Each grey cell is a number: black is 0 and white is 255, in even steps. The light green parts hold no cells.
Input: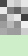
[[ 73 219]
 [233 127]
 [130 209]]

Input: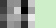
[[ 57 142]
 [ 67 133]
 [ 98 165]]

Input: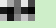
[[234 167]
 [ 23   8]
 [183  22]]

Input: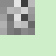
[[138 138]
 [144 184]
 [160 110]]

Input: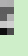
[[176 174]
 [ 93  94]
 [ 95 179]]

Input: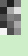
[[ 96  31]
 [ 37 168]
 [ 78 127]]
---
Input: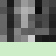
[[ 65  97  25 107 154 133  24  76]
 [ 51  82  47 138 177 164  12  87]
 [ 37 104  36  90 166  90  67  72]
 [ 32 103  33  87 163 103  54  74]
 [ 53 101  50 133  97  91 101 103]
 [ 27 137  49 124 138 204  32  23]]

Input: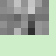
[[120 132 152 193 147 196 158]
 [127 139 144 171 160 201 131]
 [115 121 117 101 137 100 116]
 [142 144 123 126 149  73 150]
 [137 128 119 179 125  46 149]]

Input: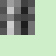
[[ 80  98 158 130  65]
 [112  81 198 112  33]
 [ 75 103 128  74  65]
 [115  65 205 105  29]
 [114  86 197 108  43]]

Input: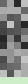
[[190 104 165  41]
 [104 170 173 172]
 [180 147  87  96]
 [ 41  76 196  88]
 [108  68  83  87]
 [148  39 131  56]
 [ 43  49 159 127]
 [163 149 147 170]
 [195  75 149 116]
 [170  89 105 110]
 [172 191  86 190]]

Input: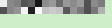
[[125 237 137 128  83  96  23 140 153 107 152 139 154  81 139]
 [176  81 135 148 242  31 249 194 202 196  89 147 121  81 120]]

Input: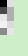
[[223   1]
 [174  73]
 [175 232]
 [219 243]
 [230 139]]

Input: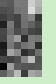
[[181  95  89 122 120 206]
 [170  77  83 115 120 219]
 [ 54  63  78  68 115 133]
 [ 75  33 120  65 112  98]
 [ 64  71 111  76  95  70]
 [116  68 126 156  45 122]
 [ 44  25 119  82 114 127]
 [111  39 163 136  45  67]
 [ 82  71  65  79 134 189]
 [ 87   5 158  92  86  84]
 [152  94 127 185  61 167]]

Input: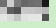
[[ 25 111 206 124 104 109 112]
 [184 198  95  80 199 198 194]
 [ 82 228 218 196 225 230 230]]
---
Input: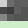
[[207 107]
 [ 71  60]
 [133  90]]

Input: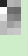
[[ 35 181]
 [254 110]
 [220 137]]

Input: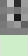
[[116 192]
 [126 134]
 [114 192]]

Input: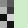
[[137  89]
 [185  58]
 [ 17 211]]

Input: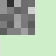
[[146  48]
 [147 125]
 [102 103]]

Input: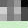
[[103 117]
 [208 129]
 [178 125]]

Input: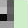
[[173  91]
 [193 101]
 [ 11  88]]
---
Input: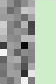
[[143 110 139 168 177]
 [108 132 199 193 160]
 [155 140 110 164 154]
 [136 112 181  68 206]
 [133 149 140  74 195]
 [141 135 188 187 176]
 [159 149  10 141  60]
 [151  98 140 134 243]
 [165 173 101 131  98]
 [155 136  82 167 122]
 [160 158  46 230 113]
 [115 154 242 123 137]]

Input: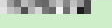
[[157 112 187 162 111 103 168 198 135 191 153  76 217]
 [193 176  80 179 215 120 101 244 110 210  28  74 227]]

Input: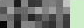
[[131  27 133  55  59 121 128 111 192 128]
 [160 101 104 128 167 131 159 116 141  81]
 [108  48  98  39  69 101  65 114  63 117]
 [121  34 135 131  99  65  49 107  59   7]]

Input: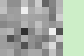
[[143 143 191 152 204  99 132 179 183]
 [156 158 239 171 189 175 127 185 192]
 [162 158 169 163 161 157 117 207 152]
 [145 145 179 158 191 159 148 162 135]
 [182 137  47 132 173 148 238  79 173]
 [ 81 117 172 144 133 116 152 204 157]
 [153 143  82 143 121 174 218 126 157]
 [172 133 150 169 168 132 194 139 164]]

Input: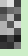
[[225  63 195]
 [107 119  71]
 [185  63 106]
 [ 87 211 177]
 [185  82 177]
 [ 68  26  36]
 [ 48 119  53]]

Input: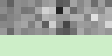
[[ 97 142 138 148 126 154 161  89  96 163 136 157 109 157 112 130]
 [125 143 117 122 164 210 196  35 174 107 140 167 155 141 178 141]
 [132 139 158 156 120 179 169 149 148 176 176 132 224 168 174 117]
 [134 157 165 128 167  93 206 137  70 132 157 153 143 163 213 136]
 [105 153 132 140 148 141 158  96  88 111 168 139 151 161 149 152]]
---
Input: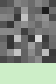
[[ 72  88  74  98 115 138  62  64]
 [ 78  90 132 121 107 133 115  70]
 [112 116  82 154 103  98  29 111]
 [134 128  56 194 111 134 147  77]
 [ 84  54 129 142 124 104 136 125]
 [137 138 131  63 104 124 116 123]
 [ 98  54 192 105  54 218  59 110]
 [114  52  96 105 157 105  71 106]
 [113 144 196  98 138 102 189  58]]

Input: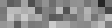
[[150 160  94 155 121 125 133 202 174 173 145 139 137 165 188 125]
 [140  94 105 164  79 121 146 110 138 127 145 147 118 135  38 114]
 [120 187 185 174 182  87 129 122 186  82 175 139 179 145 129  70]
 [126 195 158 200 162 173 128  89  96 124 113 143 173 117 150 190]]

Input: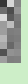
[[158 126 128]
 [ 54 214 133]
 [110  77 148]
 [218  91 122]
 [156 189 116]
 [158 125 128]
 [183 120 124]
 [168 104 131]
 [ 82 146 141]]

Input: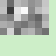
[[130 210 104 169 179 136 112]
 [185 107 186 172 146 159 198]
 [192  60 227 250 140 185 204]
 [143 126 216 163 122 101 168]
 [173 164 129 117 141 118 186]]

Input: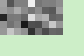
[[151 197 164 145  49 111  75 103  99]
 [162  85 128 128 239 118 128 127 141]
 [157 143 171 139 118 139  95  89 156]
 [ 36 120 122 103 221 167 179  99 106]
 [147 114 132  24  80  77 132 199 149]]

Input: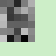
[[198  21 100   5 130]
 [ 99 103  37 125 175]
 [137  61 135 173 143]
 [190  56  71  80 136]
 [184  98  97  98 108]
 [133 128  66 188 138]]

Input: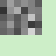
[[101 117  78 140 211 121]
 [105 159 122 143 128  90]
 [ 51 147 174  69 129 124]
 [ 89 119  88 126 195 120]
 [108 152  94 131  59  76]]
